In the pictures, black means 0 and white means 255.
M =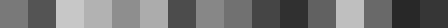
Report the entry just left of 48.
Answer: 69
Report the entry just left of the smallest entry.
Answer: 105
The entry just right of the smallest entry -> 54
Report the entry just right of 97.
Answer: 191

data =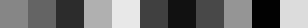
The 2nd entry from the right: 2
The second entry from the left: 100
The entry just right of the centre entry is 17

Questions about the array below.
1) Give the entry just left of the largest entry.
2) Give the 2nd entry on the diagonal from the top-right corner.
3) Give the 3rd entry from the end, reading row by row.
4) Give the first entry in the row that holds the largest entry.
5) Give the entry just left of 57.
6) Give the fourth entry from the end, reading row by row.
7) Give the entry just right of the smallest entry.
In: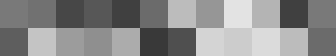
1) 150
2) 188
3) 219
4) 121
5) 172
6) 204
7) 79

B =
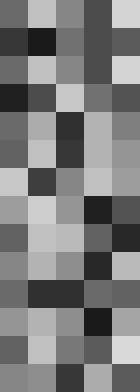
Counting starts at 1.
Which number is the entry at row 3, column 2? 192
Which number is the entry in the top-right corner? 212
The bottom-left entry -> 134
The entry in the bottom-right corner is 91
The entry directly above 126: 83
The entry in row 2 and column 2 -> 26
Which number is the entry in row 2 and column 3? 113
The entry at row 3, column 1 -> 106
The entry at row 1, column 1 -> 106
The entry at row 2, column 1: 55
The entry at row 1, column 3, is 134

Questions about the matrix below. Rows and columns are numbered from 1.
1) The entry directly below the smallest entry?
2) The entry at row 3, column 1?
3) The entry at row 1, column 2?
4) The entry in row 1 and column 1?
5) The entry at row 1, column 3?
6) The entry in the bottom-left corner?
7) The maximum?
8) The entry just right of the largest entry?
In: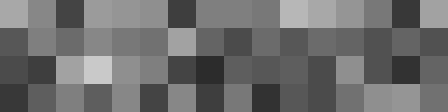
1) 62
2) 75
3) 135
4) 168
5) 68
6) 56
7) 201
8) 143

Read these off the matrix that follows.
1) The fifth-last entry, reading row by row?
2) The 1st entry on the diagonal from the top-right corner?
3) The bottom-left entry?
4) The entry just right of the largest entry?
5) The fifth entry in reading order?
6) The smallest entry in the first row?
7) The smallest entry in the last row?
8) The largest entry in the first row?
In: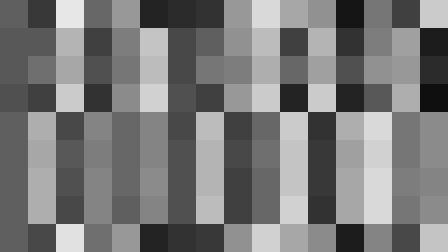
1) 139
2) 203
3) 95
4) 103
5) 152
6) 21
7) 28
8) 231

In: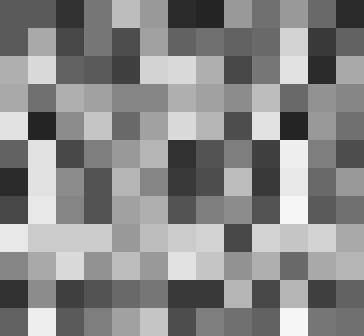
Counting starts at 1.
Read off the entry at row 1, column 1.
90
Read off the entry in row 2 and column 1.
90
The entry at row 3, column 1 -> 175
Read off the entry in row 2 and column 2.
169
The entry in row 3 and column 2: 218
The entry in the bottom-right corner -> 112
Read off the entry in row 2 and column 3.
71
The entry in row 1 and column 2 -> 90
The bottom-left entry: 98
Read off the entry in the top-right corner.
43
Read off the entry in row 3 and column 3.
98
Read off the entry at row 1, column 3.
49

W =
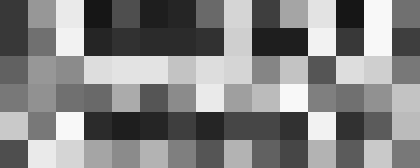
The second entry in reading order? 151
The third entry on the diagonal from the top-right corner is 221
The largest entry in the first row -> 248
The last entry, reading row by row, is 120
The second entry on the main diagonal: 112
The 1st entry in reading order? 56
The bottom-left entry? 78
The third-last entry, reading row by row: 91
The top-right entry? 112
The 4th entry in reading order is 22
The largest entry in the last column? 195
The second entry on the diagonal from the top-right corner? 248
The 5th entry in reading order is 78

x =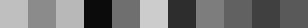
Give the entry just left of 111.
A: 11
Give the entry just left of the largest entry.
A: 111

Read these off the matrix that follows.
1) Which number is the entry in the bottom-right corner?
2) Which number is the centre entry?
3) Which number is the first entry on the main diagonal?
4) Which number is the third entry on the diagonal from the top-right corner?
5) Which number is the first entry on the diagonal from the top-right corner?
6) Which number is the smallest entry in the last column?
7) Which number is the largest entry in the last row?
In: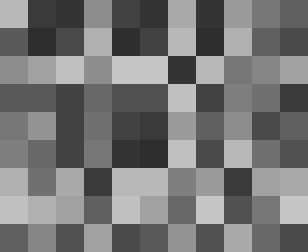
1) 74
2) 58
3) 184
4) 119
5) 96
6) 58
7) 169

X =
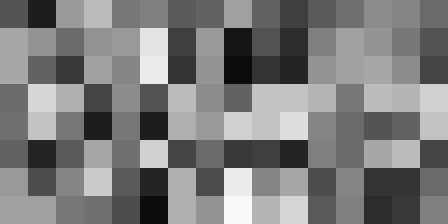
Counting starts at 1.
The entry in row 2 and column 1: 167
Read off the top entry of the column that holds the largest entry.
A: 160
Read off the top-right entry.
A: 106
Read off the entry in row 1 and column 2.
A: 29
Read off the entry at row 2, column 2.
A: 147
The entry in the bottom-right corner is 127
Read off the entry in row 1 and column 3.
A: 153
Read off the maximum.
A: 249
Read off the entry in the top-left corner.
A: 83
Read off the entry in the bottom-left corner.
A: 160
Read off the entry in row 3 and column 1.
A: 167
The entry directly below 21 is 13
